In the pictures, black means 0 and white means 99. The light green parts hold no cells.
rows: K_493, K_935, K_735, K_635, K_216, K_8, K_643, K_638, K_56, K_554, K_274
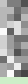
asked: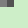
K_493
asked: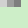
K_643
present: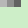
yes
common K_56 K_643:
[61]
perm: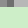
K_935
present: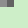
yes
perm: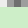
K_56

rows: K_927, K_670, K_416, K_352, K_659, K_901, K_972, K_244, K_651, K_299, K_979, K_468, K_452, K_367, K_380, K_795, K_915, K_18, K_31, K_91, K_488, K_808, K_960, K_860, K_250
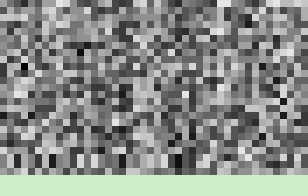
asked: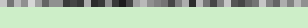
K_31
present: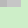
no
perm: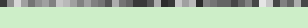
K_452
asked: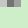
K_18

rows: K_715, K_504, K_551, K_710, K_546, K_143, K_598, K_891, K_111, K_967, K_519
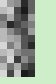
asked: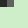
K_715
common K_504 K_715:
[38]
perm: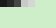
K_519
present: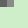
no
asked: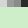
K_715

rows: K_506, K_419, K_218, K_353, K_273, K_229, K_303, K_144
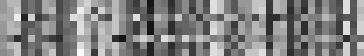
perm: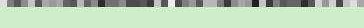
K_218
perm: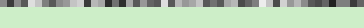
K_419
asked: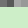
K_506
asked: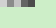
K_218
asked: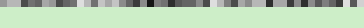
K_273

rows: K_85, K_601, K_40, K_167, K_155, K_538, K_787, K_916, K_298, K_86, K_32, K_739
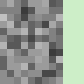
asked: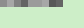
K_85
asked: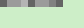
K_86

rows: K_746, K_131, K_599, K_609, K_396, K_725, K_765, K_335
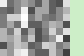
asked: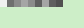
K_746
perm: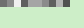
K_131

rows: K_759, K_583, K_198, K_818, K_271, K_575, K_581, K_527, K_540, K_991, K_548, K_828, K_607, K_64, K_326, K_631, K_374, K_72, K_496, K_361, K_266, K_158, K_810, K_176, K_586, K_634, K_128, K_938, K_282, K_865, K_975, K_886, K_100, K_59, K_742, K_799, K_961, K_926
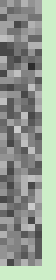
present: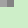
yes
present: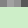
yes
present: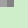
yes
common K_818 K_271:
[63]
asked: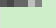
K_607
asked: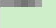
K_810

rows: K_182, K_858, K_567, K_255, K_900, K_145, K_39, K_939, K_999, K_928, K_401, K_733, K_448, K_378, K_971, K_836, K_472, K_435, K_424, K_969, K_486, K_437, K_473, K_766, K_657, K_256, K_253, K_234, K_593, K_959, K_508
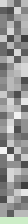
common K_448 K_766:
[46]
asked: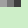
K_253
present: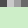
yes
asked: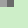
K_593
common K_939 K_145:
[30]
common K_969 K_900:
[46]
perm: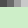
K_593

